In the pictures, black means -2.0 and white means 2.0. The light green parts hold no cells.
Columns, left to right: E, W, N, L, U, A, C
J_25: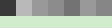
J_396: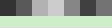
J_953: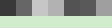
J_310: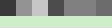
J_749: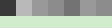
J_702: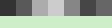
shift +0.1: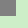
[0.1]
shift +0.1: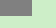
[0.1 0.1]

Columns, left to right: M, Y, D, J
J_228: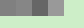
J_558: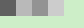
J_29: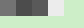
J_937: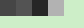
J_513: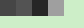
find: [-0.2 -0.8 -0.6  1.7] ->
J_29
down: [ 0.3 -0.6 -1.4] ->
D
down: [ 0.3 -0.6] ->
D
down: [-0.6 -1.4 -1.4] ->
D
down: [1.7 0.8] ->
J

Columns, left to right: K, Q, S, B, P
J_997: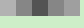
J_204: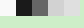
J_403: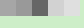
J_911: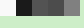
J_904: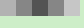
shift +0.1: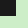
[-1.5]
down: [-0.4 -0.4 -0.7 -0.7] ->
S
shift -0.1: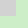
[1.2]
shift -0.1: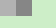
[0.7 0.0]

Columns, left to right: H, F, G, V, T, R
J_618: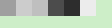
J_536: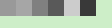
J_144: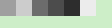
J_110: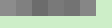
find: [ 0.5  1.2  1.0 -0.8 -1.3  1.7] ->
J_618
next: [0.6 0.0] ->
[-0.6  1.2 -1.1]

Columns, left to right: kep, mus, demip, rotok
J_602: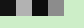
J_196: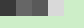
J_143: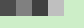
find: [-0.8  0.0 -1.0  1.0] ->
J_143
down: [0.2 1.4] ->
rotok
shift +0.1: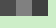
[-0.7  0.1 -0.9]
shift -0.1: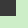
[-1.2]

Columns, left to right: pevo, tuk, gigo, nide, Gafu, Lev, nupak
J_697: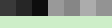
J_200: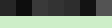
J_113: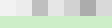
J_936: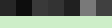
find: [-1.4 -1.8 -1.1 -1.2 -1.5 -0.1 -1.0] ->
J_936

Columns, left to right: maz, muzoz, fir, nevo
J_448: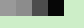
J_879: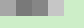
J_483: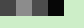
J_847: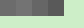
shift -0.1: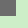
[-0.4]
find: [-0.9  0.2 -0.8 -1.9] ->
J_483

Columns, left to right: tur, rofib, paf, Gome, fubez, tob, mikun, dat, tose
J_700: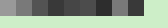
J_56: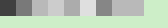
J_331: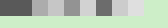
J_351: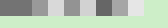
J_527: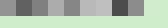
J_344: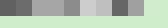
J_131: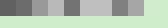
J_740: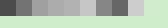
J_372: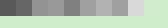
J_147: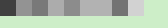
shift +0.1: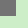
[-0.1]
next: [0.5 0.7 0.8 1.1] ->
[ 0.1 -0.4  1.2]
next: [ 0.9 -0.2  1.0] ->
[1.0 0.0 0.6]
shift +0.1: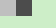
[ 1.1 -0.7]
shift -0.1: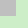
[0.9]
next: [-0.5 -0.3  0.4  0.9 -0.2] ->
[1.0 1.0 0.0]
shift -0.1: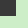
[-1.2]

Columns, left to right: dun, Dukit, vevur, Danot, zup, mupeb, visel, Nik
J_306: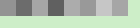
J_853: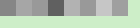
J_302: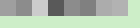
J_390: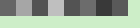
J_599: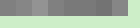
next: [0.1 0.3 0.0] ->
[-0.1 -0.1 -0.2]
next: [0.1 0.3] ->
[ 0.0 -0.1 -0.1]
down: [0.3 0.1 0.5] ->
dun
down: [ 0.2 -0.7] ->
zup
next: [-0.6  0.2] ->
[0.0 0.7 0.8]

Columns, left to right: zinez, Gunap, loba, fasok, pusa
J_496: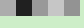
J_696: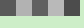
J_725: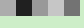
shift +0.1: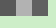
[-0.5  0.9 -0.4]
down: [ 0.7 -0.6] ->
zinez
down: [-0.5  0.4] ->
loba
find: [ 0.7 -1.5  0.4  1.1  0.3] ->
J_496

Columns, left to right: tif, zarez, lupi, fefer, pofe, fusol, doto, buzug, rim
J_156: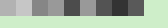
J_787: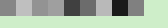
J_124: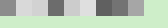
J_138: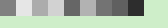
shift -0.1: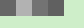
[-0.5  0.7 -0.3 -0.6]
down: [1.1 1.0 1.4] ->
zarez
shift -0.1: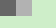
[-0.5  0.7]
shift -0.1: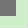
[-0.3]
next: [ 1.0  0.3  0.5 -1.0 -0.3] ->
[ 0.9 -1.6  0.0]
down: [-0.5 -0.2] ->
doto
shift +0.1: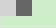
[ 1.4 -0.3]

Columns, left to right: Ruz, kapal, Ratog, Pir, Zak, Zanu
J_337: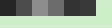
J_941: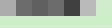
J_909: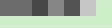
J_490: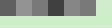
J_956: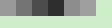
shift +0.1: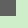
[-0.4]
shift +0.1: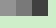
[ 0.4  0.0 -0.9]
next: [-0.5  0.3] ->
[-0.1 -1.0  0.1]
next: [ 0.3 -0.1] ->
[-1.0  0.1 -0.1]

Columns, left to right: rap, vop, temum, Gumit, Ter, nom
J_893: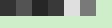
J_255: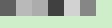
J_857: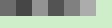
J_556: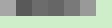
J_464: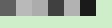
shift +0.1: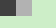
[-0.9  0.9]
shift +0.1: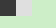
[-1.0  1.6]
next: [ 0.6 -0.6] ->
[-0.3 -0.4 -0.1]

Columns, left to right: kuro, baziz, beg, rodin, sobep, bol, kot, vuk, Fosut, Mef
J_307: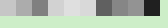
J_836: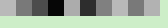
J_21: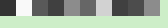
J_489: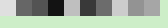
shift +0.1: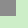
[0.3]
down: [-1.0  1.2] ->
vuk
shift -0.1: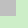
[0.9]
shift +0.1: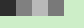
[-1.2  0.1  1.0  0.0]
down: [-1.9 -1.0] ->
rodin
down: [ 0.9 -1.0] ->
vuk

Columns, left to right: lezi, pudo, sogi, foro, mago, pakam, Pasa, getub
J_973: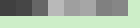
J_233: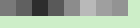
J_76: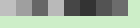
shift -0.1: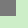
[-0.2]
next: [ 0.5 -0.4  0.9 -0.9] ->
[-1.2 -0.7 -0.3]
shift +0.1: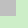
[1.1]
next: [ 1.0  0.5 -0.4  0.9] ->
[-0.9 -1.2 -0.7]
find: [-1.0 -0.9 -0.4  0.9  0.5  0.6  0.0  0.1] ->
J_973
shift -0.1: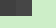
[-1.1 -1.0]
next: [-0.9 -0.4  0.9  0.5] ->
[0.6 0.0 0.1]

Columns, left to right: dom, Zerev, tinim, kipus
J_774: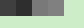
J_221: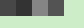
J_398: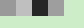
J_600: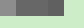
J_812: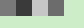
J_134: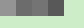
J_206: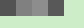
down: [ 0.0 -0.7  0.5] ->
kipus
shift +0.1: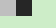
[ 1.1 -1.3]

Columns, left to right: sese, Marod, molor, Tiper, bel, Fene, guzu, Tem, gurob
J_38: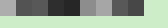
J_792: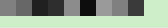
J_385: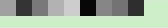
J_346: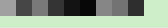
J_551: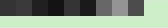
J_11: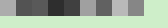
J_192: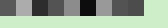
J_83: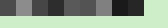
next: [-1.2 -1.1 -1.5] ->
[-1.7 -1.2 -1.6]
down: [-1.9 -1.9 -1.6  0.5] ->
Fene
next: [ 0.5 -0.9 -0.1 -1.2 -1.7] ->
[-1.9  0.1 -0.2]
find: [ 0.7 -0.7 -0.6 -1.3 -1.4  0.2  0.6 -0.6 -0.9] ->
J_38
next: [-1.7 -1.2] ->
[-1.6 -0.4  0.3]
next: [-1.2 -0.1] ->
[ 0.8  1.2 -1.9]

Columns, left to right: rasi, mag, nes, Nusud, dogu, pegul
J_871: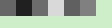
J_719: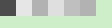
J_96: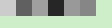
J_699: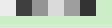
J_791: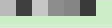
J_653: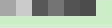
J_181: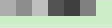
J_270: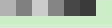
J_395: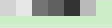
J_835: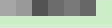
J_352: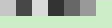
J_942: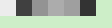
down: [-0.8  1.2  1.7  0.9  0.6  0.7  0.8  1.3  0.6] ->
rasi
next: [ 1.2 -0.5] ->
[ 0.5 -1.4  0.4]
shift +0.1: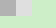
[0.9 1.6]

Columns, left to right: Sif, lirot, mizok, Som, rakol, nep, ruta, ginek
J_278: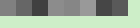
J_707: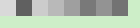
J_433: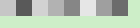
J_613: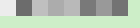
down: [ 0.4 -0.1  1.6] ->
nep
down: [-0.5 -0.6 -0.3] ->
lirot
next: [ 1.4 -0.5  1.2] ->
[ 0.9  0.5 -0.1]

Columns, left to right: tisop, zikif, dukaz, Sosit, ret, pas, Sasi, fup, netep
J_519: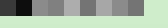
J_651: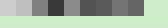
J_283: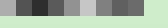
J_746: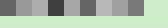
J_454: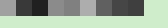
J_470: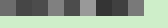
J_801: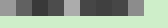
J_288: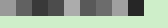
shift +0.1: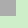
[0.8]
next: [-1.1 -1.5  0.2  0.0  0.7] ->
[-0.5 -0.9 -1.0]
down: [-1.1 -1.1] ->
dukaz
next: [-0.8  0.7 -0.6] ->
[-0.3  0.5 -1.4]

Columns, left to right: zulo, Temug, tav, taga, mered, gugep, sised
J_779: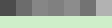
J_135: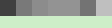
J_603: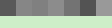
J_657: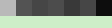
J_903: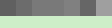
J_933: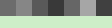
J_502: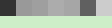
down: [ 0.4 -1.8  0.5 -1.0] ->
sised
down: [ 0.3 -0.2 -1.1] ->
mered
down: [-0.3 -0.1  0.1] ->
Temug
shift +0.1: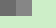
[-0.2  0.2]
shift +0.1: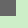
[-0.3]
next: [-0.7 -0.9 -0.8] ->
[-1.1 -0.9 -1.8]
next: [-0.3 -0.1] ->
[-0.1  0.0 -0.4]

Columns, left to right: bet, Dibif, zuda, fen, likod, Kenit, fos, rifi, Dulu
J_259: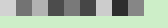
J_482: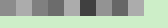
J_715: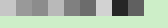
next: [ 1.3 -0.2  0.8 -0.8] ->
[-0.1 -0.9  1.2]
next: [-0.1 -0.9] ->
[ 1.2 -1.3  0.1]
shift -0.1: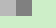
[ 0.8 -0.1]
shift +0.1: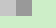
[1.2 0.5]
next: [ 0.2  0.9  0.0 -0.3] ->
[ 1.3 -1.4 -0.5]
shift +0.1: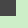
[-0.8]

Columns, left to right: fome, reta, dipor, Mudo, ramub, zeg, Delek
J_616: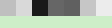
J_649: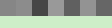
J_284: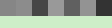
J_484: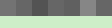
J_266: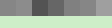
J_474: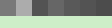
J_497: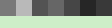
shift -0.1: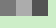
[-0.2  0.6 -0.8]
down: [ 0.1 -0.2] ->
fome
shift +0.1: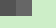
[-0.6 -0.3]
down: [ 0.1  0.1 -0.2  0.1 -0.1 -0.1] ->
fome

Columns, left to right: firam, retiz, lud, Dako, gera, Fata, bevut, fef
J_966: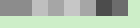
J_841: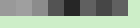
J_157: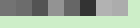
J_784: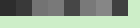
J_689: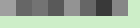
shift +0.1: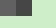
[-0.4 -0.8]
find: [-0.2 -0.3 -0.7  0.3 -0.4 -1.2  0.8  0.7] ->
J_157
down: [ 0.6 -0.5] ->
Fata
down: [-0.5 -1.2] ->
Fata

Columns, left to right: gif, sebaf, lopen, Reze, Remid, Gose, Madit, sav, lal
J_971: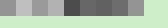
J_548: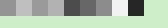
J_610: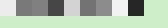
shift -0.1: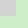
[1.2]
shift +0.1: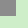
[0.3]
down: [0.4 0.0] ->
lopen

